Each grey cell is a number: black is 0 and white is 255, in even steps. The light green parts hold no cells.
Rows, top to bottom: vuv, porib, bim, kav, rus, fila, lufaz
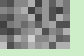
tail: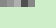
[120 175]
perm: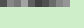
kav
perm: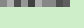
bim
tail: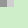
[135 135 163  95 107]

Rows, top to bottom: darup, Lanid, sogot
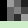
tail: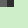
[156]
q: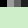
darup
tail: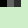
[156]
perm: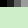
darup

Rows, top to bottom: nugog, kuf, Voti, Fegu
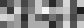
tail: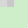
[158  42 172  97  70 113  84 172  70 129]
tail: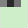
[215  84 201]
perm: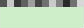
nugog
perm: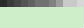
nugog
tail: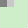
[245 172 188 201  84  29]

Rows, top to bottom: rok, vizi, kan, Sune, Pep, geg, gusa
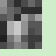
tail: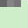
[60 87]
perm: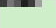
geg
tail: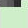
[45 45]

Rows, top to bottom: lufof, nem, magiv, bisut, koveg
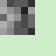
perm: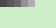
bisut
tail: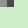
[105]
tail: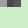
[89 49]

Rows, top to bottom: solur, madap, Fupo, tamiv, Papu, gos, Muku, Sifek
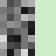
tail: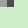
[102 162 175]
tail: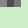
[187 162]
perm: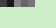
madap
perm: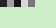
gos
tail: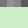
[35]
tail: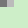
[162]

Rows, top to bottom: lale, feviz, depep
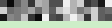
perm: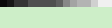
lale
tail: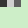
[79]
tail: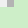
[208  52  79  23 240]
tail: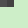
[179 240 194  52 208  95  79]
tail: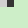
[ 79  23 240]

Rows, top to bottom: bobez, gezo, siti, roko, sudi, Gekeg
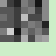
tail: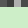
[149 161]
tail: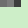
[136]
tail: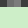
[136]
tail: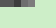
[ 61 136]

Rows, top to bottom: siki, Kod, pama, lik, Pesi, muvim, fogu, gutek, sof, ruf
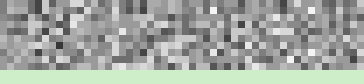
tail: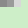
[154 110 138  69 186 154 216 154 170 110 154 170 110 231  85 154 201 154
 138 170 126 154 170  85 154 201 154 244 186 154  97 186 110  97 216]
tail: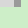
[110 138 154 201 154 154 186 186 201 138 138  85 138 110 126 154 154 154
 154 110 201 170 170 154 126 186 231 154 201 126 170 126 154 170 126 170
  97 138  97]

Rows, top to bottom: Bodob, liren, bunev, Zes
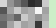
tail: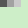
[162 174 246 162]
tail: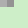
[174]

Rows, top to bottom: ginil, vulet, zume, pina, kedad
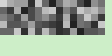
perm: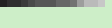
pina
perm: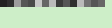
pina

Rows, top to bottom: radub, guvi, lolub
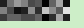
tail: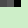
[ 99 166  17]
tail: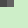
[  2  46 166  32]

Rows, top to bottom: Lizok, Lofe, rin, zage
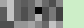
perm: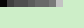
Lofe
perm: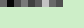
Lofe
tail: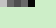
[ 79 121  64]
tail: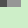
[165 134 105 195 150]
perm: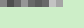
Lizok
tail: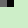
[ 79 121  64]

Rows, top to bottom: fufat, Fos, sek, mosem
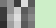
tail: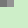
[ 60 221  90]
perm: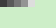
fufat
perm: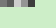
Fos

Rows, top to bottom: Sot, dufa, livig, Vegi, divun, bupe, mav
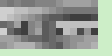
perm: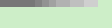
dufa
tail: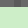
[119 131 146 146 161 161]
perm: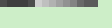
livig
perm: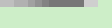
dufa
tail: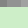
[161]
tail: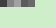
[ 62 191 177  76 146  62]

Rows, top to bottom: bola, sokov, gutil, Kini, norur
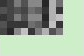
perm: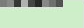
bola
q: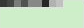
gutil
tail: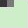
[177  82 123]
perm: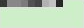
gutil
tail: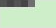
[ 96  54 177  54]
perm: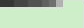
sokov
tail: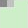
[ 54 123 177  82 123]

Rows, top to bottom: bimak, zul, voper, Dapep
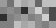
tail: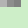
[155]
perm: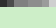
voper
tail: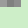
[207  76]
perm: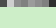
voper
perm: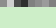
voper
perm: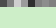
zul
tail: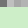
[103 191 191]

